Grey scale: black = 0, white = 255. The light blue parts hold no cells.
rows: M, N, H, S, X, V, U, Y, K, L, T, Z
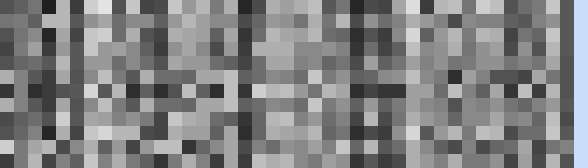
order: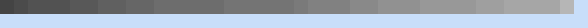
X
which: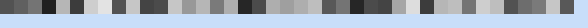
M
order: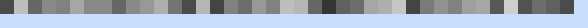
K
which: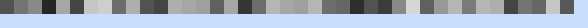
H
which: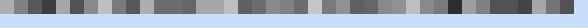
V
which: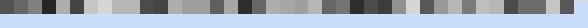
L

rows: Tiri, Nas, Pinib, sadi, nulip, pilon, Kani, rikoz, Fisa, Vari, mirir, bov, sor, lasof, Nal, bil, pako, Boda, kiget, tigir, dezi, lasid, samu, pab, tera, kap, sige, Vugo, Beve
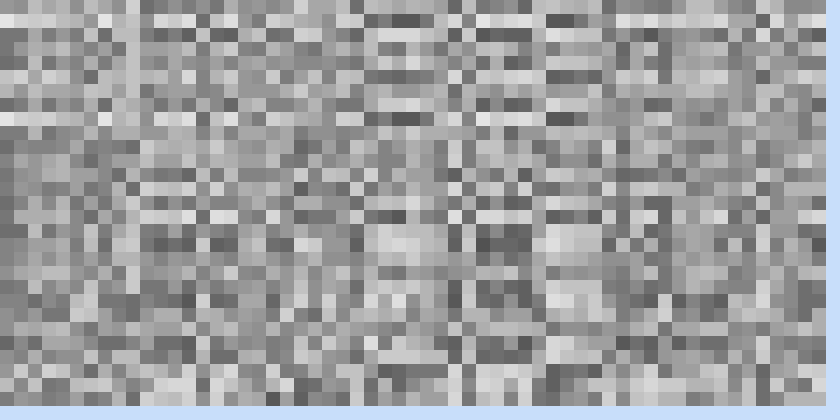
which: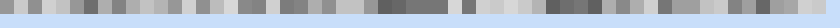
sige
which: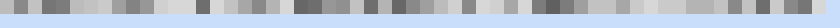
Vugo
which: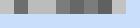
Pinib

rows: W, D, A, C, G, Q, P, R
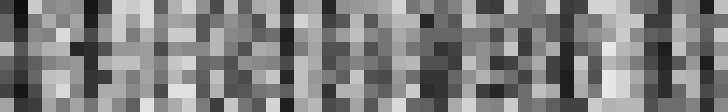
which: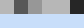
D
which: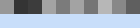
Q
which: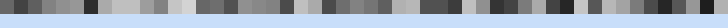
G

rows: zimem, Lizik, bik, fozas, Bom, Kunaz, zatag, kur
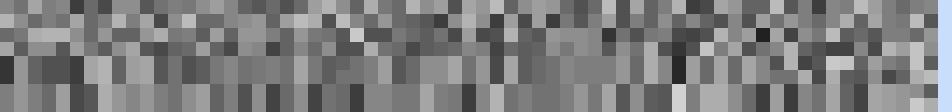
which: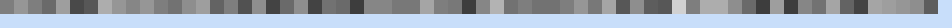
zatag
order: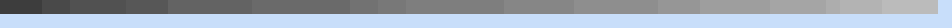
zimem

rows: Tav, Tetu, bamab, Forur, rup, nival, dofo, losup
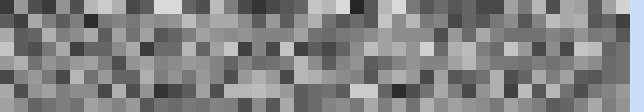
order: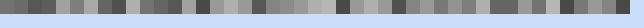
nival
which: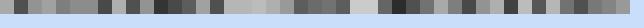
dofo
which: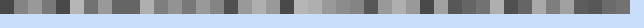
nival
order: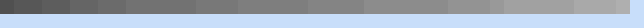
losup

